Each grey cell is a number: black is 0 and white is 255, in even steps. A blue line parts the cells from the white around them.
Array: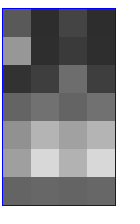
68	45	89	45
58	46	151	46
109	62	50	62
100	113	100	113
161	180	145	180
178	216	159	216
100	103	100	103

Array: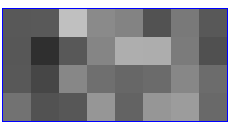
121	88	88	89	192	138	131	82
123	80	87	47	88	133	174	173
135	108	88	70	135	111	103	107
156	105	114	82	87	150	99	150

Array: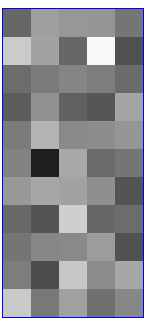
149	117	103	159	151
248	80	203	162	102
125	107	108	123	133
86	164	92	145	97
141	149	123	179	137
107	117	131	30	168
143	83	152	166	162
103	108	104	83	207
156	81	117	135	137
140	167	125	76	199
112	135	201	120	160

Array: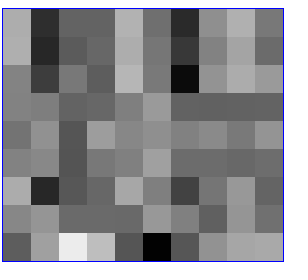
176	120	173	46	99	99	178	111	42	143
164	107	175	39	91	103	173	118	56	130
172	154	131	61	120	93	182	121	11	147
98	99	130	126	99	103	127	154	98	97
121	148	115	145	85	157	135	143	129	138
104	109	130	136	84	120	128	160	108	108
152	100	172	39	87	103	167	127	66	117
149	112	135	149	106	106	105	152	128	96
166	169	93	160	236	190	85	2	86	146

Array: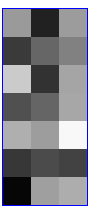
33	156	154
102	129	58
50	165	203
101	167	80
157	248	175
75	66	55
159	173	6

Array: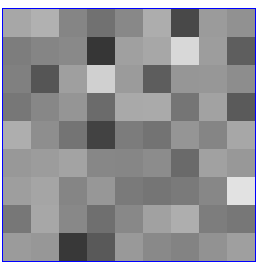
155	145	167	177	133	113	136	173	72
157	94	125	133	137	54	160	167	216
151	141	128	85	159	208	155	93	150
162	90	119	135	149	107	169	170	117
133	167	174	142	116	66	124	115	149
161	152	152	156	163	135	134	140	106
135	226	158	165	133	151	122	117	122
125	119	119	167	136	111	136	161	174
146	159	155	151	56	89	153	137	131
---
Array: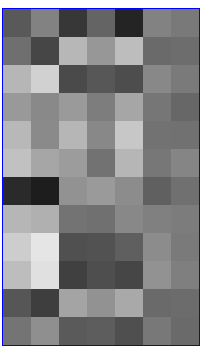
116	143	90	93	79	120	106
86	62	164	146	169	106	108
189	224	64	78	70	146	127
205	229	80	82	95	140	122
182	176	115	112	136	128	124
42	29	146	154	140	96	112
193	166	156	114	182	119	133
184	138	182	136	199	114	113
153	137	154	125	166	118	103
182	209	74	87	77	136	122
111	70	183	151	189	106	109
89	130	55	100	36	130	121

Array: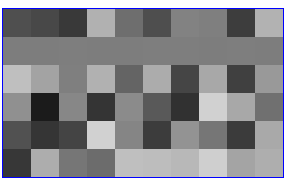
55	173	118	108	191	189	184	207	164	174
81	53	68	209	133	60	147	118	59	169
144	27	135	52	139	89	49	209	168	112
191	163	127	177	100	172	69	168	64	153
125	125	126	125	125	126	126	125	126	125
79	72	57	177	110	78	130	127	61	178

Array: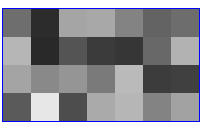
90	231	77	170	182	131	162
164	137	149	122	186	60	64
182	41	84	59	54	104	178
110	44	165	168	131	99	109

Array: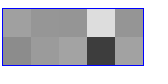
140	155	163	61	162
160	150	149	221	149

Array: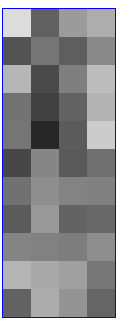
98	172	148	101
180	169	160	119
132	129	125	142
91	152	99	104
113	142	131	128
71	134	89	112
117	39	91	204
114	65	98	179
182	74	127	188
83	117	94	137
220	97	155	173

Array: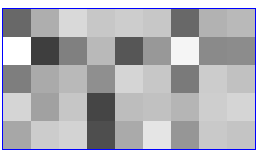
167	204	211	78	170	229	150	201	196
213	161	198	69	189	193	181	206	213
126	170	185	143	213	199	122	204	193
255	62	128	185	86	152	245	138	140
104	174	217	199	205	199	104	178	185
